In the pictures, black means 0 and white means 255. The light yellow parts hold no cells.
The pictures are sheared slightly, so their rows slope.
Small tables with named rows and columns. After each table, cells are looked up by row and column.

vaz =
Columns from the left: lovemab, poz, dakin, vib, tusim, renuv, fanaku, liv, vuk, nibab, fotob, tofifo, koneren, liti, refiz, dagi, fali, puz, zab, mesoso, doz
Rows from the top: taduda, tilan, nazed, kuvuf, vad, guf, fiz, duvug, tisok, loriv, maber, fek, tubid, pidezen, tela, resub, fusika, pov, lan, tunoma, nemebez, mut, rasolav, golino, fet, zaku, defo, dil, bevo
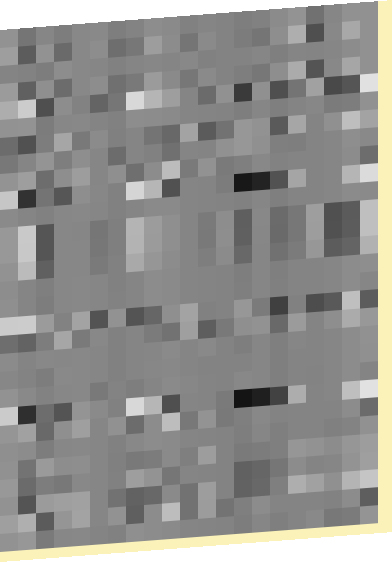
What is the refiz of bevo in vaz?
134
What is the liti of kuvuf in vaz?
126
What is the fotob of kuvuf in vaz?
119
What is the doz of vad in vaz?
225
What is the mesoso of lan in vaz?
140
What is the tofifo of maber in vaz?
132
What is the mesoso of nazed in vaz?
140
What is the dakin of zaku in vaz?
125
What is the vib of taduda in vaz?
125
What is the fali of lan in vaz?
134
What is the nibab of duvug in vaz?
112
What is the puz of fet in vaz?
146
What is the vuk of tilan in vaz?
157
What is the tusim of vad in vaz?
130
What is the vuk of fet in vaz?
124

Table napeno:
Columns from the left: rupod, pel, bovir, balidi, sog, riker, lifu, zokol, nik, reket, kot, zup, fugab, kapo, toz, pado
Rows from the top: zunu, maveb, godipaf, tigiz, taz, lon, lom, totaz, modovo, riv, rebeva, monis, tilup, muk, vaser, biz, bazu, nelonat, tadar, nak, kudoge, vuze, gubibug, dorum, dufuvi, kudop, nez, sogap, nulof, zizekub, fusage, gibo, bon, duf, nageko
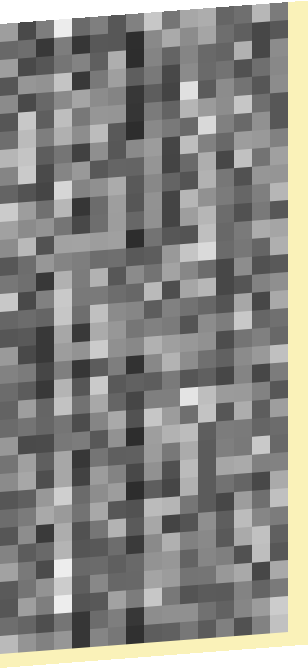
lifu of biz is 109
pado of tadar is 104
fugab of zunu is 101
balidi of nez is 207
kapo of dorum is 122
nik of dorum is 158
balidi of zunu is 236
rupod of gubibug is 107
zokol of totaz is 138
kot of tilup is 84
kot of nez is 177
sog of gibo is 94
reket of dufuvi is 120
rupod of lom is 110
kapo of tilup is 122
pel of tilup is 185
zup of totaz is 129
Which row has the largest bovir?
sogap

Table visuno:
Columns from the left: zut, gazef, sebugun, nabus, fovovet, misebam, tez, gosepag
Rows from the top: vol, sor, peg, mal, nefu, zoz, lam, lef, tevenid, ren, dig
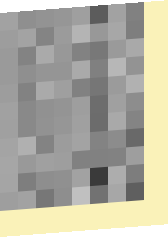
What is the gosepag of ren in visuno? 125
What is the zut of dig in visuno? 158
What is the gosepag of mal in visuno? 147
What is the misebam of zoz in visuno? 109
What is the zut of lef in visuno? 164
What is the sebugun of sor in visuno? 132
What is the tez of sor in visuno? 167
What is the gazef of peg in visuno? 131
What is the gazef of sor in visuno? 163
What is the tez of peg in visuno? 154
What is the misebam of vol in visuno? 92
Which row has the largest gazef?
lef

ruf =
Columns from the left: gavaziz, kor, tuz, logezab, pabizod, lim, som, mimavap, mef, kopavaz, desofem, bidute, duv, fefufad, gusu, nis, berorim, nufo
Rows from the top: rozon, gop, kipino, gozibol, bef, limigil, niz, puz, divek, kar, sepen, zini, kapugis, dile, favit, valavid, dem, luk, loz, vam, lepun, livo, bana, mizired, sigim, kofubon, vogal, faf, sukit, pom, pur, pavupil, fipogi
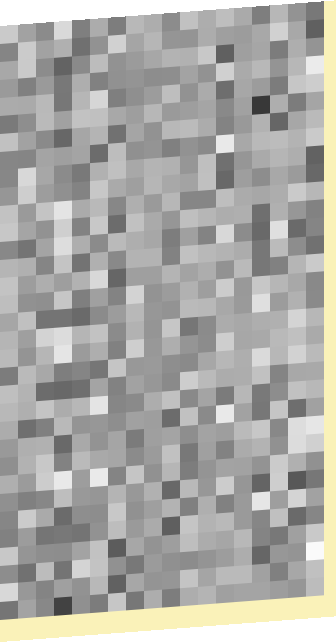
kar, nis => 168
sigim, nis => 145
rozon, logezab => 217
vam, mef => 154
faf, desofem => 128
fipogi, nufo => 188
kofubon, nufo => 145
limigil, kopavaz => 154
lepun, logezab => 104
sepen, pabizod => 171
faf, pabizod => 142
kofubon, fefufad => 162
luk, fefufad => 168
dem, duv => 168
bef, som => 127
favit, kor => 157
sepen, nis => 173
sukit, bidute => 179

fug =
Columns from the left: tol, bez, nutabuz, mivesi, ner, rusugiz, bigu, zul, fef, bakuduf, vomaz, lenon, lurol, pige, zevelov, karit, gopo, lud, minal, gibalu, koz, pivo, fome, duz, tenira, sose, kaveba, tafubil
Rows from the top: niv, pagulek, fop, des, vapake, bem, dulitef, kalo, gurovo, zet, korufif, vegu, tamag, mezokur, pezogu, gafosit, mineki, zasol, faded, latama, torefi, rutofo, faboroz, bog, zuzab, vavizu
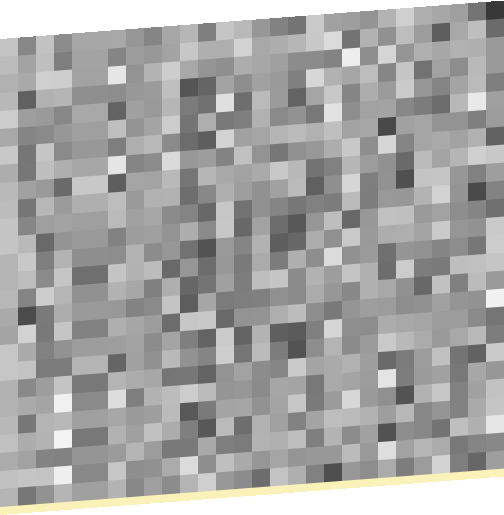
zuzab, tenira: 171
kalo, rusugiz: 167
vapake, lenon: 113
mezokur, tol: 180
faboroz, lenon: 88
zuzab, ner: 137
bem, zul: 148
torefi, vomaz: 205
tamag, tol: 180
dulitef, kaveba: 127
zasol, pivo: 172
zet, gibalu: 214
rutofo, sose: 129
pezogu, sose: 190
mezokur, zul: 178
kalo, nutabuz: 190
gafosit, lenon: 166
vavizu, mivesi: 181
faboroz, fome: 183
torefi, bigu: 221
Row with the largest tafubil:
mineki

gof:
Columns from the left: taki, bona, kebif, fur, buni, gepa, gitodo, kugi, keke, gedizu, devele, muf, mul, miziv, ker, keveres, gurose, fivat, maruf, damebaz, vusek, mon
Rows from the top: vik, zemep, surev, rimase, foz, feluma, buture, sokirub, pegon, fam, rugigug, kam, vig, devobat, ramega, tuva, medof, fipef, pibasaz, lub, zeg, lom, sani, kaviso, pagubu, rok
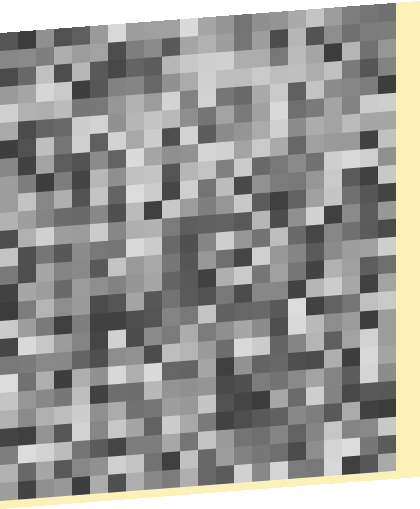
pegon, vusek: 207
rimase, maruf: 192
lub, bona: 113
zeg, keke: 184
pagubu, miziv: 130
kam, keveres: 76
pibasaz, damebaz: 162
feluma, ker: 161
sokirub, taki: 134
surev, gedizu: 182

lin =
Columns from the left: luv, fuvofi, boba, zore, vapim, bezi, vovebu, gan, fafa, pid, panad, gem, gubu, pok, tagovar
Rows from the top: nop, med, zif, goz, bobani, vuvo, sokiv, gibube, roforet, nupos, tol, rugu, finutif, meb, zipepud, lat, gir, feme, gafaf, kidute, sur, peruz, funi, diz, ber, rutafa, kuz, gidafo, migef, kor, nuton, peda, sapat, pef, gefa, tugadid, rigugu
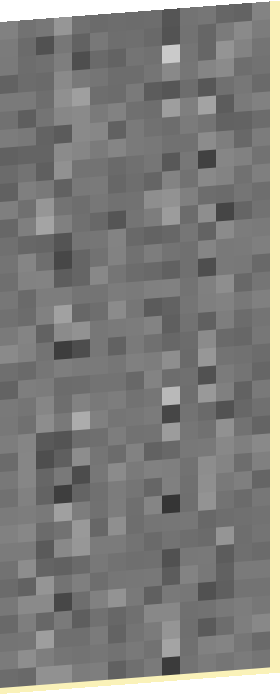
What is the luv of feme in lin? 122
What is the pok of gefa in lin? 126
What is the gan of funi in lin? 119
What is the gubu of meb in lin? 121
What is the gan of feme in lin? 124
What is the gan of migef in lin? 110
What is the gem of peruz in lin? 153
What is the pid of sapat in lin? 121
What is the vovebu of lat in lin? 124
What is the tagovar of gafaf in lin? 119
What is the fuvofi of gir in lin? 108
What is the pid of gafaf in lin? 103
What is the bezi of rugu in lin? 104
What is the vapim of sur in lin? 109
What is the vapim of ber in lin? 141
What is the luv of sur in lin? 99
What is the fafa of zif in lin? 113
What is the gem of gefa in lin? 90
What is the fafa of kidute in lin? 125

